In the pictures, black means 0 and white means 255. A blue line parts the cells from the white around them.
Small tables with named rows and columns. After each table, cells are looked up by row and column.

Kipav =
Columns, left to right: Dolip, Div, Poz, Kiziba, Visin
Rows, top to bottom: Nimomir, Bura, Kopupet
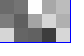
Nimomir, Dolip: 107
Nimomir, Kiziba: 168
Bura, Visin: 176
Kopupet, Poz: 97
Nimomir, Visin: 188
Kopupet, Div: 101
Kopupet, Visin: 215
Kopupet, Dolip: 214

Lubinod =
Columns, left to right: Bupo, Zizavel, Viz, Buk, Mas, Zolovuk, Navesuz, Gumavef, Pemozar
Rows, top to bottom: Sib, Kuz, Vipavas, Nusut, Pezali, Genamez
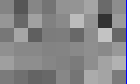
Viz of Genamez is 100
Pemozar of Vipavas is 103
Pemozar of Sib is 141
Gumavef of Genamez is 164
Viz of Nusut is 136
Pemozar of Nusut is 152
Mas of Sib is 147
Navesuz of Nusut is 143
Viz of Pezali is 142
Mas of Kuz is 138
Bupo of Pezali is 159
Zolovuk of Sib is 148
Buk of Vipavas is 124

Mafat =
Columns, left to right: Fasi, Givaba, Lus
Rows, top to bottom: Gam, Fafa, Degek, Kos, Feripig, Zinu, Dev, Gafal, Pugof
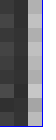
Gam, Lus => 177
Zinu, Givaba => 50
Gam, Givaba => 48
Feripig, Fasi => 62
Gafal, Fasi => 48
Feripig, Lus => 183
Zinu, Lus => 174
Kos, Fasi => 68
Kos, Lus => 192
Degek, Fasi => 56
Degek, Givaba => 51
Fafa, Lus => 193
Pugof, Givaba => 52
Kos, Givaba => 52
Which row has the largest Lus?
Dev

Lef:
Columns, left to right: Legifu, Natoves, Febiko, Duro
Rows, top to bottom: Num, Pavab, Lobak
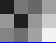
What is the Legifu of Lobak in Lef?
132
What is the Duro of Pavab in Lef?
204
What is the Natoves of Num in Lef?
118
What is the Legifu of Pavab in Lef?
152
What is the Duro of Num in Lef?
161
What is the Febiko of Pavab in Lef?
151
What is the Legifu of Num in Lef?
30
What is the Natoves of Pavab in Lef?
31
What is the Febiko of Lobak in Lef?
162
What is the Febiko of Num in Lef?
103
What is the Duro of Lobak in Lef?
242
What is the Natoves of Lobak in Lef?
111

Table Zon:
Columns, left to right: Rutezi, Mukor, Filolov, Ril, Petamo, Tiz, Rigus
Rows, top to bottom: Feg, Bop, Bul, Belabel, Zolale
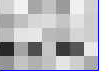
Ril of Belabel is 196
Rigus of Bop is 205
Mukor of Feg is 241
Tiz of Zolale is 206
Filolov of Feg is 167
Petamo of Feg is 154
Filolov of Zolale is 176
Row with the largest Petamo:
Zolale

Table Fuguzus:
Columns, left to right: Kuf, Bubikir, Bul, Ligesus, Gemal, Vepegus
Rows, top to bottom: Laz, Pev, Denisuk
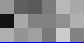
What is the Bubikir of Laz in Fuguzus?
96
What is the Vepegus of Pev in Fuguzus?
176
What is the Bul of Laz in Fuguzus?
89
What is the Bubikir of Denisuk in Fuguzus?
148
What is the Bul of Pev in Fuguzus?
131
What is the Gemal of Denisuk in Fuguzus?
204
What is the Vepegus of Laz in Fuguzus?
169
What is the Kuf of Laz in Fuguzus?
151
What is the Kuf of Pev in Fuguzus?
19
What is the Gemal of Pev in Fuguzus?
144
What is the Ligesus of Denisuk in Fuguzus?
121
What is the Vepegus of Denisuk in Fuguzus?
131
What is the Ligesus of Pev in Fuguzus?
130
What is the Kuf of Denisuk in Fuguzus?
175
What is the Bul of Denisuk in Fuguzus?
160
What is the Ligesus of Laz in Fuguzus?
124

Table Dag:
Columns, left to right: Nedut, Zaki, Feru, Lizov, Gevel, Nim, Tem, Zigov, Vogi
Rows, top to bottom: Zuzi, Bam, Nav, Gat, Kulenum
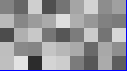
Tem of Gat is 105
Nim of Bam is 174
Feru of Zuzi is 207
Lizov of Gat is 196
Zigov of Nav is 116
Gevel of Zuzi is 116
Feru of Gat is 133
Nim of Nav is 124
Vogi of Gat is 142
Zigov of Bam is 129

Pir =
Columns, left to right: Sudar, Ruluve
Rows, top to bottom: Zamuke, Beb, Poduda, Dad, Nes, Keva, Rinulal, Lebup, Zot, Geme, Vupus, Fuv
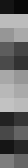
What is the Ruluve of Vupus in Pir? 39
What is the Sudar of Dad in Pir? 93
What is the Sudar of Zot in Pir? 34
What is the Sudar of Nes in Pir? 74
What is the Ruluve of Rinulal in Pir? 170
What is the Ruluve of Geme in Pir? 100
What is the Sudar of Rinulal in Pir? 184
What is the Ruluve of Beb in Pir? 188
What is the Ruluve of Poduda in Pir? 169
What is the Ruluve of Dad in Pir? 68
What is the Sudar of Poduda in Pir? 150
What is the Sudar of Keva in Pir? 168
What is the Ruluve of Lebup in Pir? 187
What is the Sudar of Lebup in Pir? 194
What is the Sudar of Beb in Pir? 188
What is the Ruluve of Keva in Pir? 151

